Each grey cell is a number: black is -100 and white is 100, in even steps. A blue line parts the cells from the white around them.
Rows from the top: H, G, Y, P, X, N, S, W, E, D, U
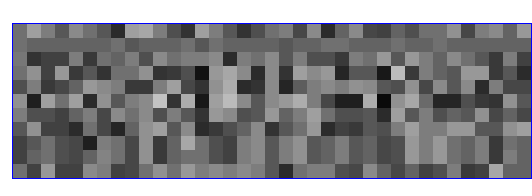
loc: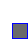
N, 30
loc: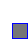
Y, 1
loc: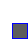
X, 21
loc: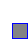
D, 7

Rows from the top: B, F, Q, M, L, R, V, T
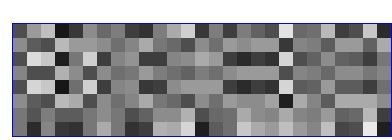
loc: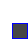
T, 24
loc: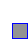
Q, 9
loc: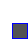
V, 2
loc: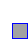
R, 19

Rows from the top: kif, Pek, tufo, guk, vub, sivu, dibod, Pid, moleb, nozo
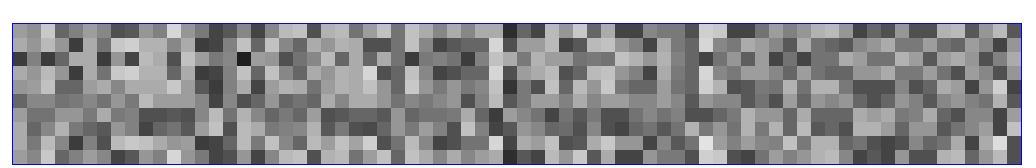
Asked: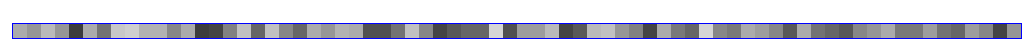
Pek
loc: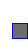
Pid, 40
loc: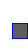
tufo, 53
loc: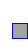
moleb, 25
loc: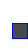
Pid, 26
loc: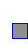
kif, 2

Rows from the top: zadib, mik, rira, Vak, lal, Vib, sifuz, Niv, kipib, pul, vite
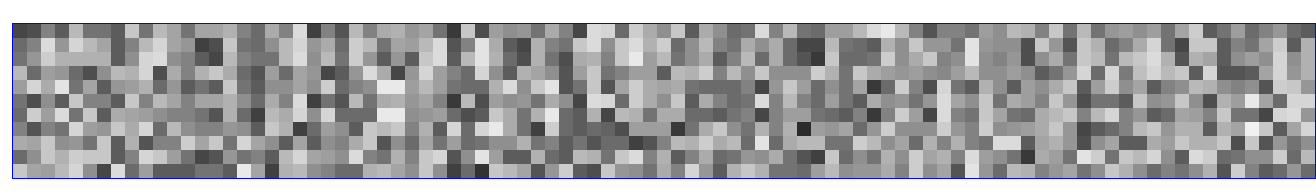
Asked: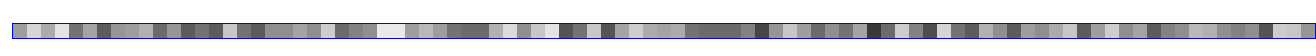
lal
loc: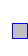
Vak, 81
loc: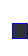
vite, 34
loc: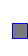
Vak, 80
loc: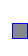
Vak, 67
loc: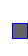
Niv, 43

